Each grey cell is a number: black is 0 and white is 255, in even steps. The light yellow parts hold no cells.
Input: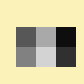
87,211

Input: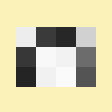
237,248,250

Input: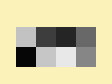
194,198

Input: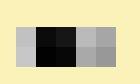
193,2

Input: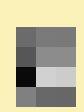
107,140,204

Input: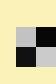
194,203

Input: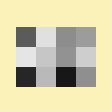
91,198,23

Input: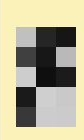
192,23,27

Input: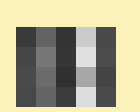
58,119,49,221
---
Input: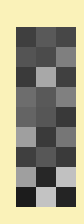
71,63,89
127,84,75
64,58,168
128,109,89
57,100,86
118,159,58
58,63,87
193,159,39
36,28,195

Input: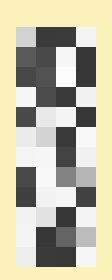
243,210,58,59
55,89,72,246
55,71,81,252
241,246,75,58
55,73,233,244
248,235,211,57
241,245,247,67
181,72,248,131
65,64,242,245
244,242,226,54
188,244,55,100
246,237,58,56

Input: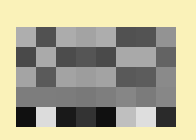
147,174,81,172,163,173,81,83
99,73,170,76,85,74,169,169
138,164,90,163,157,163,89,92
135,125,125,124,121,126,134,123
42,16,220,25,51,16,191,222

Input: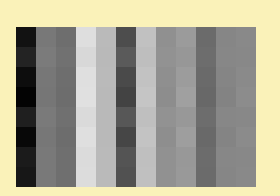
137,18,120,110,222,186,77,193,144,155,107,134
136,35,123,113,216,185,90,190,146,151,109,135
138,13,119,110,223,186,74,194,143,156,106,133
140,3,118,109,224,185,67,197,141,160,104,131
136,31,122,112,218,185,87,191,146,152,109,135
139,8,119,109,223,185,70,195,142,158,105,132
136,27,121,111,219,186,84,191,145,152,108,135
137,23,121,111,220,186,81,192,145,153,107,134

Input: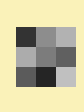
178,51,141
96,172,124
192,91,37

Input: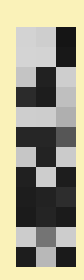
21,211,206
24,212,211
206,196,33
191,43,29
175,206,205
86,38,38
203,198,35
29,32,205
45,29,34
27,27,36
205,204,116
26,29,184

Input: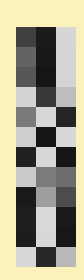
214,65,27
212,99,24
212,86,21
189,211,56
36,122,215
216,206,21
22,33,216
109,202,124
76,25,158
26,30,217
23,29,216
185,215,39

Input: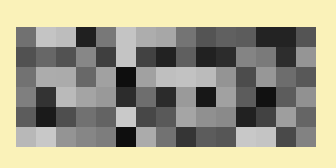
84,113,196,189,32,120,196,173,167,116,84,96,92,35,35
149,81,103,82,135,63,196,66,34,95,33,44,132,122,45
88,114,172,171,104,161,14,161,191,194,187,148,76,151,109
145,127,51,186,164,153,44,110,43,154,23,161,92,17,92
101,92,26,78,113,99,201,71,89,165,144,138,33,66,158
130,184,200,148,134,125,14,171,114,53,92,86,200,196,73
